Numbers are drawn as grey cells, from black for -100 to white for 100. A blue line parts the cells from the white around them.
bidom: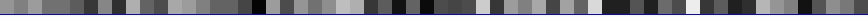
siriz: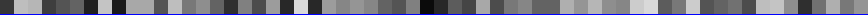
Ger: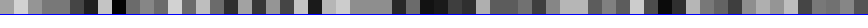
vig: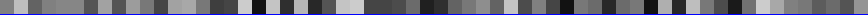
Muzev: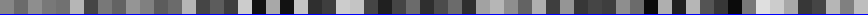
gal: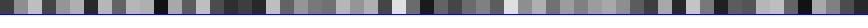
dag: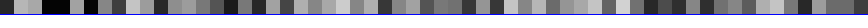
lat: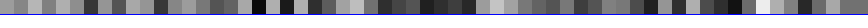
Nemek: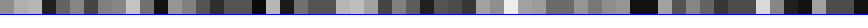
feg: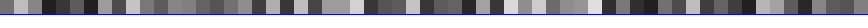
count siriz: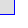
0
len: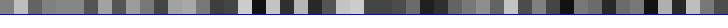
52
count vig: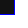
3

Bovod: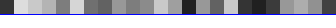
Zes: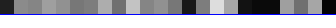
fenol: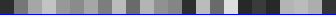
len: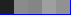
5
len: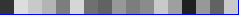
17

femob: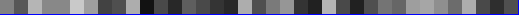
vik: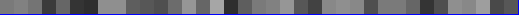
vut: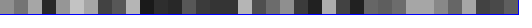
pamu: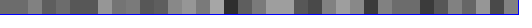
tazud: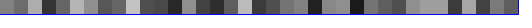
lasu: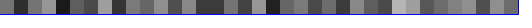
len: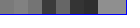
9
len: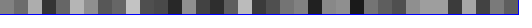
37
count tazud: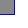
1
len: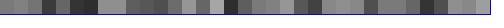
35
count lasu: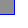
3

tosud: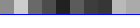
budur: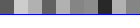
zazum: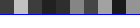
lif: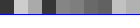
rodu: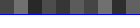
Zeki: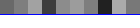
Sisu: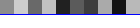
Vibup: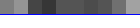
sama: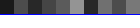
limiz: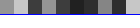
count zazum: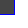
1
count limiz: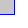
2
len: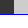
2
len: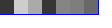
7
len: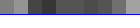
10
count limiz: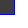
2

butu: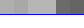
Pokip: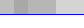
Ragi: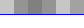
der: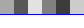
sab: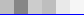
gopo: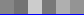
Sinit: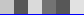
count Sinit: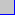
1
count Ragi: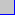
2
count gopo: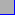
1
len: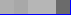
5

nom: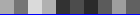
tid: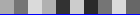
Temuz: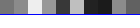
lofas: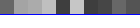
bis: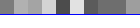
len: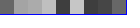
9
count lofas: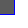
0
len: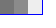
3
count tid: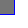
2
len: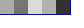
5
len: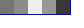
5

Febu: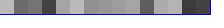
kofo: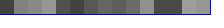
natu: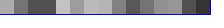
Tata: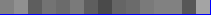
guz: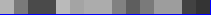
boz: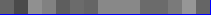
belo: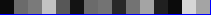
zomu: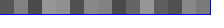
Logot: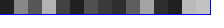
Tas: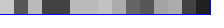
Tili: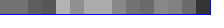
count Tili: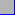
1
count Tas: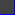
3

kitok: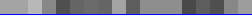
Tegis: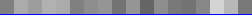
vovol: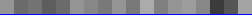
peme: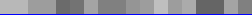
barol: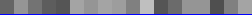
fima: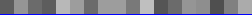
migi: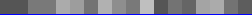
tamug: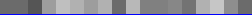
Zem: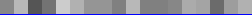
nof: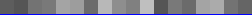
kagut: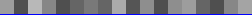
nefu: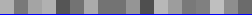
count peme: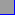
4
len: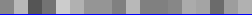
18
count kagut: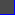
0
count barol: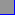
4

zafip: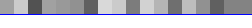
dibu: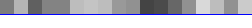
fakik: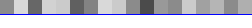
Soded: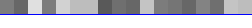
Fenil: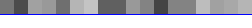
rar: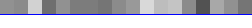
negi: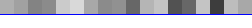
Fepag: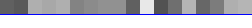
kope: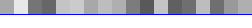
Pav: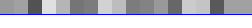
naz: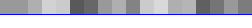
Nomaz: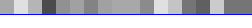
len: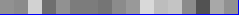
17
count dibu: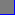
1
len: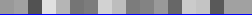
18

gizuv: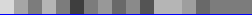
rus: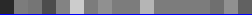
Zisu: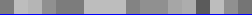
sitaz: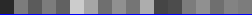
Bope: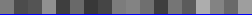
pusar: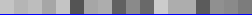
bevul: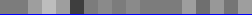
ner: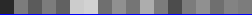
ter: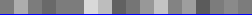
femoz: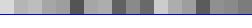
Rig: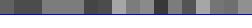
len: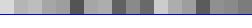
18
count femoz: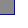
2
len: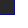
1
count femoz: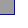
2
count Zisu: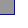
0
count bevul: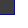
1

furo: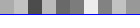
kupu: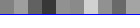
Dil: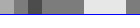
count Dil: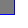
5
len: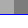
2
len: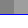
2
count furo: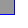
1
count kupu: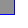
2
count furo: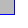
1
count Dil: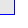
3

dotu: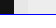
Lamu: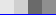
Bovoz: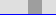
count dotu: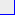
2
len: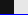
2
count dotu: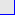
1
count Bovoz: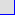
3
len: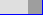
3

